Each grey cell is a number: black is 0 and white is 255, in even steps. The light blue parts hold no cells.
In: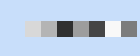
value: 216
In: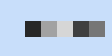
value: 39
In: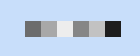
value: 108
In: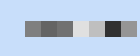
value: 127
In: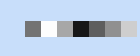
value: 115
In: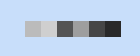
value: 187
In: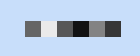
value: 101
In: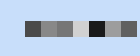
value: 74
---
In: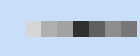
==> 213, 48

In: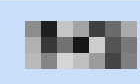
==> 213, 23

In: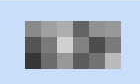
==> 208, 55

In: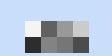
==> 244, 45

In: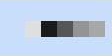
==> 223, 27

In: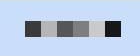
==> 202, 23
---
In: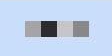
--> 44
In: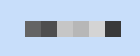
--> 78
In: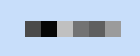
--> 6
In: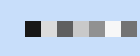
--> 219
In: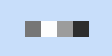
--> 253
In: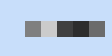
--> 203
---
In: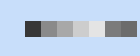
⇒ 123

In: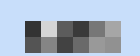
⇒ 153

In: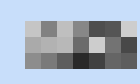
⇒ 101

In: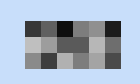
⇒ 164

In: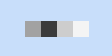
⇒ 205

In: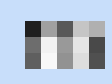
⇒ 221

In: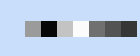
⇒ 83
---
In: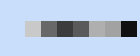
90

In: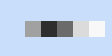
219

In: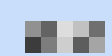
193

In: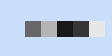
54

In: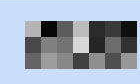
188

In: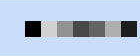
72

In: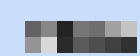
118
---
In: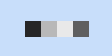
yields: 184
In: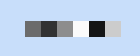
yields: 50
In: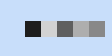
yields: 210
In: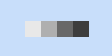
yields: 175
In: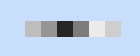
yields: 149
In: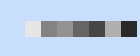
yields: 131
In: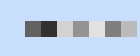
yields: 49
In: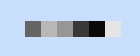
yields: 184
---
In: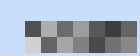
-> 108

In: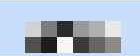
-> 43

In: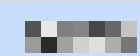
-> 127

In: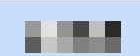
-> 147

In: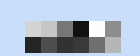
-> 119

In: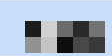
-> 107

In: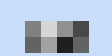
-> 144

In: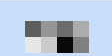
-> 108
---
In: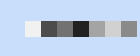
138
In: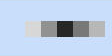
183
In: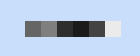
235
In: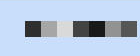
86
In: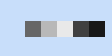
24
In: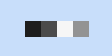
147
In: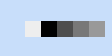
153
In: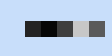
90
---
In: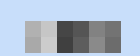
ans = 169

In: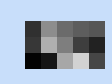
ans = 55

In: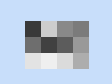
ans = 110

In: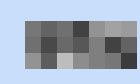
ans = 112

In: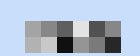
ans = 178

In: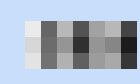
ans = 215

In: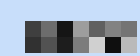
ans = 49
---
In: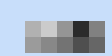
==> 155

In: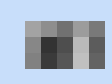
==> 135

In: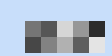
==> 71

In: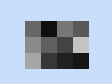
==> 139

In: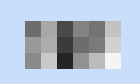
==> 153

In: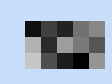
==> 177

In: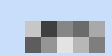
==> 93

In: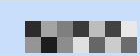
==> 149

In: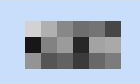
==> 23
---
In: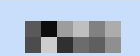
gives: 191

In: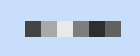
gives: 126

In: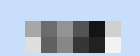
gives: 83

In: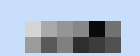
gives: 135

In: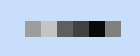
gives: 65

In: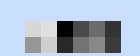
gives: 74
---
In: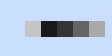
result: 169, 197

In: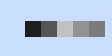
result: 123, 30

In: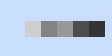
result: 52, 206

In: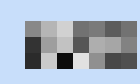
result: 114, 43

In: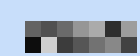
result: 157, 13

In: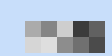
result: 97, 214

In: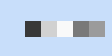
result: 155, 56
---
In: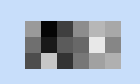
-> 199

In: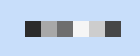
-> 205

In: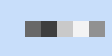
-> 201

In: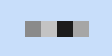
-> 166

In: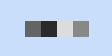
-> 136

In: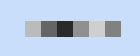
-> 187

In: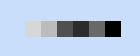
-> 188

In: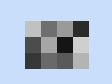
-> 193

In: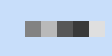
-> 185
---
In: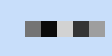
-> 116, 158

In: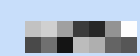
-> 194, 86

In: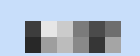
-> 61, 165

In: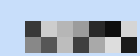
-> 56, 27

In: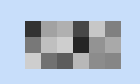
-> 50, 134

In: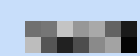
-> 112, 4
